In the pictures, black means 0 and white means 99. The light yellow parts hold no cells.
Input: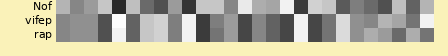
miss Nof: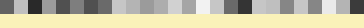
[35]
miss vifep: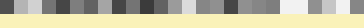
[98]
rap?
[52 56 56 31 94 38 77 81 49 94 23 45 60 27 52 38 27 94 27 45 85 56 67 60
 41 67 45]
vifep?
[52 56 56 31 98 38 77 81 49 94 23 49 60 27 52 38 27 94 27 45 85 56 52 70
 64 45 94]
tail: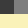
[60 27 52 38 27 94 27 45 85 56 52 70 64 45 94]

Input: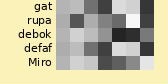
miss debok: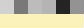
[18]
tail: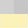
[29 37 53 89]

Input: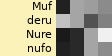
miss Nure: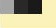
[93]
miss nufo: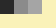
[13]
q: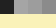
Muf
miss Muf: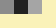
[61]
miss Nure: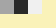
[10]

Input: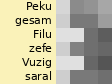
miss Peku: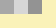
[54]
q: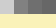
zefe
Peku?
[83 54 57 65]

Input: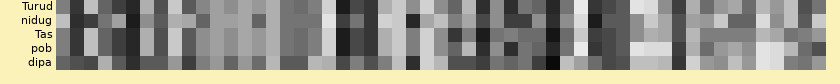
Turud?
[49 21 74 39 24 15 68 31 78 35 52 62 55 65 59 68 45 42 49 81 11 28 21 68
 78 55 81 55 39 71 18 55 18 45 39 15 45 91 21 28 35 88 85 55 24 68 42 59
 65 42 71 59 74 31 45]
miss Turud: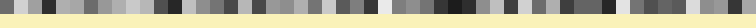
[52]

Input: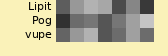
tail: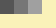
[76]
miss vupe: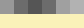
[39]

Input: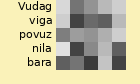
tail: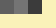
[76 26]
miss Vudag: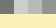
[84]
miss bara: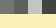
[23]
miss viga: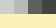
[41]
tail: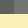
[23 76 26]
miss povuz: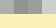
[49]
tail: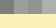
[80]

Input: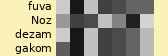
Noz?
[59 25 29 75 51 13 82]
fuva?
[79  9 75 25 29 39 39]

